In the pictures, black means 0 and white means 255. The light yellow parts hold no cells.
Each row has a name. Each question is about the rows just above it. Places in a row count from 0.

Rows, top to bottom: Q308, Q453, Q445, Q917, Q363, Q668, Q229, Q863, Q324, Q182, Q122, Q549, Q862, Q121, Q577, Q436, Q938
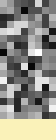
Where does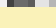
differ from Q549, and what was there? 4, [80]
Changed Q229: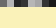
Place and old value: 4, [198]
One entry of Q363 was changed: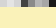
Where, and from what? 5, [198]

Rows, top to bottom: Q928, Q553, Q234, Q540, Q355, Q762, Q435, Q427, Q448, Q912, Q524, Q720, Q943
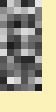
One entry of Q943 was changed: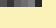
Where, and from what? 5, [29]
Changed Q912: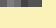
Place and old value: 5, [97]
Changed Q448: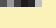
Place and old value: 3, [41]
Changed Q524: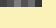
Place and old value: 1, [97]
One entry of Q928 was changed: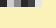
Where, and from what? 2, [153]
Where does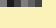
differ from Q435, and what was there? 2, [54]
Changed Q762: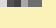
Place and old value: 0, [205]

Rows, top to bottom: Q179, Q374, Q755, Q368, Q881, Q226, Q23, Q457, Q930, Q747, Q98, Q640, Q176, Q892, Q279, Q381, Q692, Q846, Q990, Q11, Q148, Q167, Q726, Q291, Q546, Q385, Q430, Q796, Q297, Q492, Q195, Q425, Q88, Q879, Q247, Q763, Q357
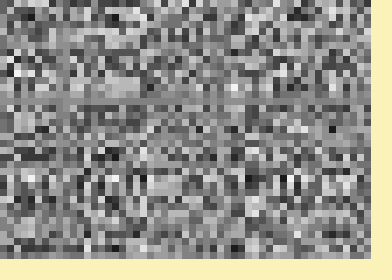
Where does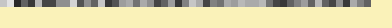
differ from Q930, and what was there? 0, [184]
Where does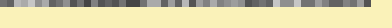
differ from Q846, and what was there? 25, [114]
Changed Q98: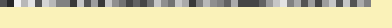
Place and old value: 34, [83]
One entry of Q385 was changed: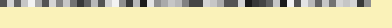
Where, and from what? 13, [198]
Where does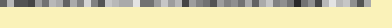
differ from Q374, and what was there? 17, [184]

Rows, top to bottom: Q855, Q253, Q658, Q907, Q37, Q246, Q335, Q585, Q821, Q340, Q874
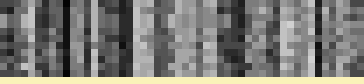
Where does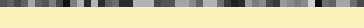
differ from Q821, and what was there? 11, [166]
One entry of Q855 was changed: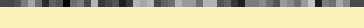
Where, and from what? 29, [166]

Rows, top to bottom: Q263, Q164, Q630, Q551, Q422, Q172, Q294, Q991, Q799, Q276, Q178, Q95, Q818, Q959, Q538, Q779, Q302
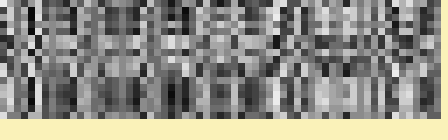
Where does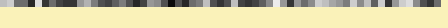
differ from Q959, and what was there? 20, [80]
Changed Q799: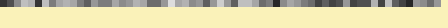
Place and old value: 38, [139]
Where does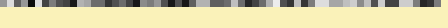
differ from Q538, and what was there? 45, [205]
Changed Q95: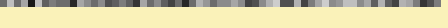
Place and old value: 37, [124]
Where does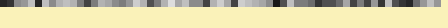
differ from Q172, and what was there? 34, [191]

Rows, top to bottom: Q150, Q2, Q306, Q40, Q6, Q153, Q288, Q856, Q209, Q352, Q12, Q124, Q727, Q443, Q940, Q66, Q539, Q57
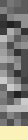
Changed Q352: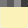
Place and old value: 3, [76]
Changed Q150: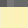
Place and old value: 3, [91]
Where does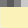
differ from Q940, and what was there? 2, [145]
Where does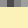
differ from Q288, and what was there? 3, [145]
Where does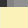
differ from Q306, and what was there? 0, [62]
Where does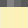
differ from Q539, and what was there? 3, [76]
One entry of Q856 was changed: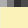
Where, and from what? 0, [159]

